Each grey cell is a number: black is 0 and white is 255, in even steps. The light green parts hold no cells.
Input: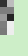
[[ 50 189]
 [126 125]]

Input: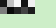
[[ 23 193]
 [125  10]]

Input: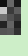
[[ 17 104]
 [200  59]]

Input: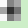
[[251 132]
 [164  50]]

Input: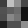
[[ 61 193]
 [ 82  95]]

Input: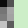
[[ 11  82]
 [117 166]]
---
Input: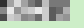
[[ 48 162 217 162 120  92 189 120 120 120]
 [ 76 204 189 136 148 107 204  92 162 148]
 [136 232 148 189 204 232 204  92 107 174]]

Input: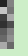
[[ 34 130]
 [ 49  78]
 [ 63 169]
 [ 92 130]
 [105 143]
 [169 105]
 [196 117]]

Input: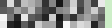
[[ 79 219  79 190 175 147  50 133  22 120 205  79 147  63 233]
 [ 93 107 163 133 190 107  63  50 133 147 219  63 147 205 120]
 [233  36  22  93  50 205 163 163  36 247 175 219 205  36 120]
 [247 120  36 233  93  79  36 205  22 107  50 133 163 133  93]]

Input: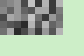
[[ 74 168 152 124 196 112  58 152 112]
 [100  86  74  43 180  86 180 100 124]
 [112 168  43  74 136  58 152  86 180]
 [124 136 152  74 196  58 180  58 180]
 [136 100 152 100  86 168 168  58 124]]

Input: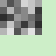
[[ 45  71 152 136 110  71]
 [ 95 181 110 136 196  57]
 [110 196 122  57 122  45]
 [152  83 122 212 196 166]
 [181 225  83 166 225  95]]

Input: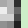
[[145 133  32]
 [169 182  46]
 [209 209  73]
 [237 182 103]]

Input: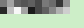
[[ 40 192 247 163  27  71  96 135 176 206]
 [121 163  96  84  96  71 121 108  55 148]]
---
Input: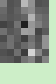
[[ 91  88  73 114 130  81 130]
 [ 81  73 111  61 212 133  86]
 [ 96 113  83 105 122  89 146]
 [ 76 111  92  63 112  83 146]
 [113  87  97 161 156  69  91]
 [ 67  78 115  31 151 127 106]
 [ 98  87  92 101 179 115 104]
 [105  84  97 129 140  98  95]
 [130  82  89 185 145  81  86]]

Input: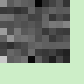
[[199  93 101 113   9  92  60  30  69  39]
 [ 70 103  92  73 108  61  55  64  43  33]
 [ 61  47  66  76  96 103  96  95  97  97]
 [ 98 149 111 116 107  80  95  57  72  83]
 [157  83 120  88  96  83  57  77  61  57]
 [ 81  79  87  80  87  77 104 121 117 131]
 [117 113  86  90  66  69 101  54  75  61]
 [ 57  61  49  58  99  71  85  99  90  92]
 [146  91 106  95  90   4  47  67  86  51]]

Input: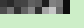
[[ 77 114  49  98 135  46 165 197 103  12]
 [ 53  42  66  68  96  88  28 129 120  12]]

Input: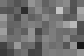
[[ 59  73 103 113  67  71 120 127 122 127 124 148]
 [ 67  96 153 104 108  67 124 110 117  86 148  24]
 [134 113 112 132 145  99 135 125 112 138  95  98]
 [158  94 111  95 147  72 106 125 111 108 119  77]
 [134 100 102 119 129 122 100 121 136 161 186  80]
 [155 107  76 122  96 108 138 118 117  90  97 151]
 [ 88  83 101  44 112 136 109 100 196 118  81 167]
 [117  99  83  98 148 128  97 115 128 139  84 108]]

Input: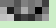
[[193 201  40  64  46 101 156]
 [176  29  97 171 115   0 114]
 [116 115  83 128 114 128  63]]

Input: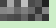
[[ 89  78  72  98  55 106  52]
 [134 140 106 126 106  56 132]
 [ 69 169  80 191  75  88  32]]
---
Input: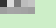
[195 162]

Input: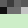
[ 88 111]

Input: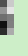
[202 148]

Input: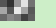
[114 164 122]

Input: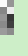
[149 134]

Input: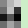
[211 193  21]
